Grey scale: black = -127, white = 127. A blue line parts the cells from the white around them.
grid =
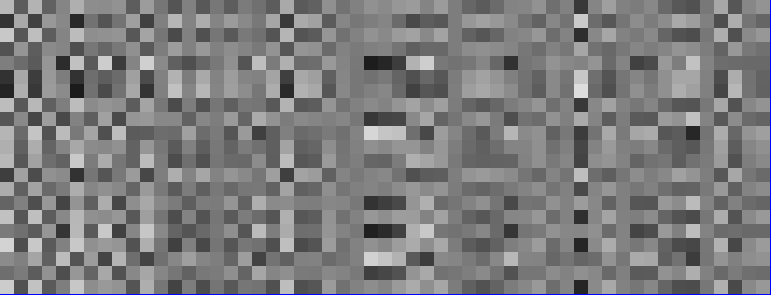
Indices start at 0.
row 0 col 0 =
56
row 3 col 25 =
-5
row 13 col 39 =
-11
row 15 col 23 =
19
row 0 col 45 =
-3
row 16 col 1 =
-15
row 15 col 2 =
63
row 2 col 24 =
-14
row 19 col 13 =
-29
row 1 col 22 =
33
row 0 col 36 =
3
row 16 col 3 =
22
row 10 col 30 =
1
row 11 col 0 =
56
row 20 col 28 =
26
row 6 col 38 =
-34
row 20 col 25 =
2
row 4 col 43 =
-21
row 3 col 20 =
-41
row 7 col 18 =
-10
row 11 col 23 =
26
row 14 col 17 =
-29
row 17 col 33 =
-35
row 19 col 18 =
38
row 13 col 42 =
5
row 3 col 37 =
-8
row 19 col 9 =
8
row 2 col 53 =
10
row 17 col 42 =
10
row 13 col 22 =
-25
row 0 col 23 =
16
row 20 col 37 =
7
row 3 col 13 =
1
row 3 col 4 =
5
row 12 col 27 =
8
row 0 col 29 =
27
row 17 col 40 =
4
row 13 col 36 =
-5
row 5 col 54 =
-28
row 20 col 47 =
-26

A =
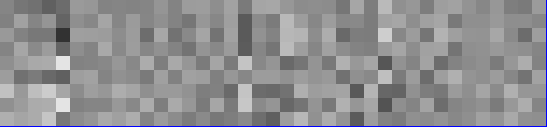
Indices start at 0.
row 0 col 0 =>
5
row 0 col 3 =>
-31
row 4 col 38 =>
3
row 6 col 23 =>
33
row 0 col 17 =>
-5
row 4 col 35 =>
-4
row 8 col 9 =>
45
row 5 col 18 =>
28
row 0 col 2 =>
-14
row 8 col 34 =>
33
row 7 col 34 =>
17
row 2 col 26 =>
-3
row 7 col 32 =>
5
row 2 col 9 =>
28
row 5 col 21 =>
29
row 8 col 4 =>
-8
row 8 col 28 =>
-3
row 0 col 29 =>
23
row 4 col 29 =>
4
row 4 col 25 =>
24
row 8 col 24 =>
19
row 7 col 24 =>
49
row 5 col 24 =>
-14
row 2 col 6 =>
30
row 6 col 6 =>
30
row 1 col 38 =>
7
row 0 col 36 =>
-1
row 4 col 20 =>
-22
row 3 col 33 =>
15
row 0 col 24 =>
-9
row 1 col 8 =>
6
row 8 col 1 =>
37
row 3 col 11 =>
17
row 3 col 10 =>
6
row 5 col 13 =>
33
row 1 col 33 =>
15

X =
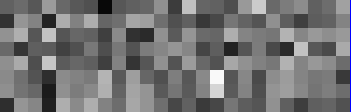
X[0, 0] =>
-30
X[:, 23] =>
[-18, -29, 14, -53, 12, -4, -1, -27]
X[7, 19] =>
17
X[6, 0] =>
15
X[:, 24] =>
[33, 3, 25, 42, -19, -70, -18, -46]
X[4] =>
[15, 42, -49, 70, -36, -24, -32, -64, 2, -75, -41, 17, -44, 28, -23, -45, 39, 17, 1, -8, 50, 4, 24, 12, -19]
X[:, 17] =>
[25, -28, 4, -42, 17, 7, 3, -34]
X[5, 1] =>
-15
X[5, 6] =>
-5
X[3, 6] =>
-7
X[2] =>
[18, 47, -41, 67, -42, -24, -30, -64, 10, -78, -85, 17, -37, 21, -21, -25, 46, 4, -4, -9, 51, 6, 25, 14, 25]
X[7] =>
[-81, 21, 6, -95, 46, 10, 46, 2, -18, 39, 20, -16, -56, -30, -69, -56, -9, -34, -42, 17, -32, -65, -32, -27, -46]
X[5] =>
[10, -15, -44, -81, 11, 2, -5, 52, -38, 30, -25, -47, -1, -40, 9, 121, -41, 7, -53, 13, 28, 4, -8, -4, -70]
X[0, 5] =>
-39
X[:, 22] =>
[-31, -34, 25, -39, 24, -8, -11, -32]
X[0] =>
[-30, -20, -40, 27, -23, -39, -47, -119, -40, -31, -25, 16, -67, 64, -26, -30, -49, 25, 75, -22, -3, 12, -31, -18, 33]
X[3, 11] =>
6
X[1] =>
[-76, 21, 3, -92, 45, 1, 45, -26, -16, 37, 30, -16, -47, -31, -71, -55, -9, -28, -43, 16, -33, -64, -34, -29, 3]
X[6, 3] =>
-100
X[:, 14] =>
[-26, -71, -21, -58, -23, 9, 3, -69]

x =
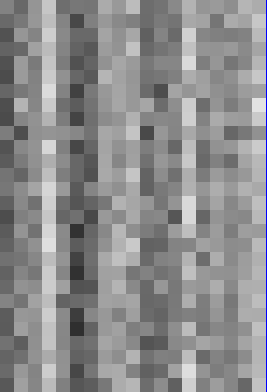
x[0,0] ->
2
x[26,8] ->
43
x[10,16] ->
23
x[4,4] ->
-3
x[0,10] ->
-18
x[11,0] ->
-36
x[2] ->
[-45, 22, 4, 78, 9, -22, -22, 36, 17, 39, -31, 4, -21, 81, 6, 0, -2, 2, 58]
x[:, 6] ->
[-10, 0, -22, -39, -27, -38, -6, -12, -16, -12, -25, -41, -46, 5, -27, -54, -25, -20, -16, -21, -43, -15, 7, -28, -14, -24, -9, -34]
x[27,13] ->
79
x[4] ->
[-46, 27, -5, 68, -3, -46, -27, 18, 38, 26, -7, 6, 6, 90, -1, 22, -9, 6, 53]
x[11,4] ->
12
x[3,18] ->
37
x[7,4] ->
-16
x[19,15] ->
18
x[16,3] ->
85
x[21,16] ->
-7
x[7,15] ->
20
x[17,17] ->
14
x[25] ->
[-27, -15, 18, 43, 17, -29, -24, 27, 14, 51, -13, 0, -1, 61, -21, 3, -8, 12, 53]
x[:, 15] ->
[26, -10, 0, 19, 22, 7, 16, 20, 43, 29, 18, 1, 27, 45, 36, 20, 28, 25, 45, 18, 45, 28, 21, 7, 27, 3, -2, 29]
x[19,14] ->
24
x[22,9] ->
31
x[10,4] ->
0
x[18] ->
[-14, -10, 7, 60, 20, -61, -16, 41, 64, 46, -21, 2, 6, 51, -18, 45, 10, 29, 48]
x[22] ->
[-35, 23, 21, 77, 10, -66, 7, 24, 1, 31, -20, -27, -5, 0, -3, 21, -2, 45, 44]
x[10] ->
[-44, 8, 19, 86, 0, -56, -25, 36, 18, 31, -2, 12, -24, 61, -17, 18, 23, 51, 75]
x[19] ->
[-29, 5, -8, 75, 6, -78, -21, 33, 34, -9, 2, -13, -4, 64, 24, 18, 17, 30, 54]
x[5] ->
[-51, 27, 2, 74, 17, -24, -38, 53, 34, 22, -12, -8, 0, 45, 31, 7, 16, 44, 71]
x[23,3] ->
66
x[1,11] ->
-5
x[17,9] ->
73
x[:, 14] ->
[21, 35, 6, 20, -1, 31, 34, -18, 2, 15, -17, -22, -4, 22, 9, -25, 3, 33, -18, 24, 22, -2, -3, -10, 37, -21, 20, 0]
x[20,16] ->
9

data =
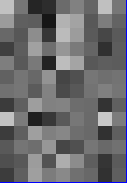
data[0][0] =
65
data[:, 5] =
[1, 35, 28, -5, 36, -47, -39, -18, -8, -17, -47, 12, -15]
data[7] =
[-68, -32, 30, 1, 3, -18, -20, -76, -31]
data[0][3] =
-82
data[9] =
[-67, -32, 31, 0, 7, -17, -22, -78, -32]
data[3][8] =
-34
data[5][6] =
-9
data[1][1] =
-32
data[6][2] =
-36
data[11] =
[-48, -39, 28, -44, 45, 12, -33, -74, -36]
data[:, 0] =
[65, 27, -23, -64, -1, -30, -14, -68, 66, -67, -38, -48, -67]
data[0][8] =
-8
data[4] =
[-1, -38, -6, -93, 61, 36, -39, -33, -35]
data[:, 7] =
[64, -2, -56, -79, -33, -16, 0, -76, 72, -78, -22, -74, -78]
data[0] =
[65, -9, -90, -82, -20, 1, -26, 64, -8]
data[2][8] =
-37
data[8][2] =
-96
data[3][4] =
22
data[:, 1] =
[-9, -32, -40, -34, -38, -10, -9, -32, -4, -32, -10, -39, -32]
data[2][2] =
13
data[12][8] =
-32
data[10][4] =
-57
